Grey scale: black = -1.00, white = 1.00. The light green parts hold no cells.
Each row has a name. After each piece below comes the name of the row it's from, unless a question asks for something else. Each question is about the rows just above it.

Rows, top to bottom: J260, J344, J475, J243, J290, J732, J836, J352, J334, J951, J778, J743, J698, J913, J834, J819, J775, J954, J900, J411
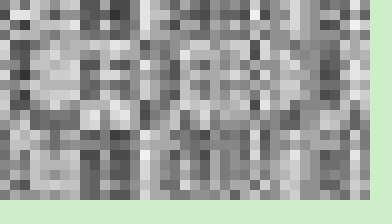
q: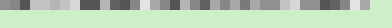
J836
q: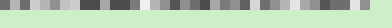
J819
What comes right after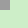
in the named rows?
0.61
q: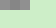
J732
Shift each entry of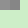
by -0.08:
0.05, -0.03
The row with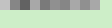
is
J775

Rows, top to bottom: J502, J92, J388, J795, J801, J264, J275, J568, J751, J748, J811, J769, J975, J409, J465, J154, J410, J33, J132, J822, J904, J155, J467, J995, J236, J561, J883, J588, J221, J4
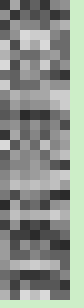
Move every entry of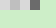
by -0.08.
0.62, 0.42, 0.62, -0.24
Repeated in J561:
-0.24
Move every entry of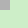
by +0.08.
0.48
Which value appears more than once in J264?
-0.16
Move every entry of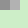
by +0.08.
0.22, 0.48
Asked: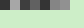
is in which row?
J502
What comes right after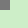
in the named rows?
-0.41

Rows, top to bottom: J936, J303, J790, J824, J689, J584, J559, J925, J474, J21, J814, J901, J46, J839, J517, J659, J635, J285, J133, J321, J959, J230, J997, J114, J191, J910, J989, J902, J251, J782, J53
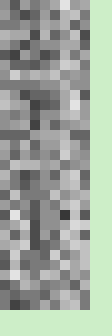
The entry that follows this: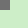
-0.40
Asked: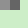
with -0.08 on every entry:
0.05, -0.29
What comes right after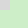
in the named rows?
0.61
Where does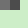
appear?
J303
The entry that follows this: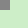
0.13

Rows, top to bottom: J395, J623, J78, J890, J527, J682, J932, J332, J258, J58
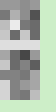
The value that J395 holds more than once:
0.20
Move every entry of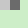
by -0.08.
0.48, -0.24
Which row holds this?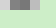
J58
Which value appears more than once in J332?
0.02
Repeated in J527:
0.74
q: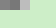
J58
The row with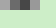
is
J682

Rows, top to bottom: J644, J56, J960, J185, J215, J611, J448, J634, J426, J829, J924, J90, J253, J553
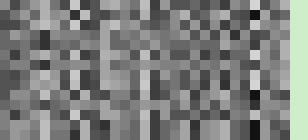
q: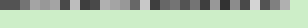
J426
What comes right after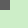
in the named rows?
-0.43
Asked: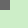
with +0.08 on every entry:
-0.11
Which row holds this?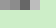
J634
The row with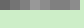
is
J448

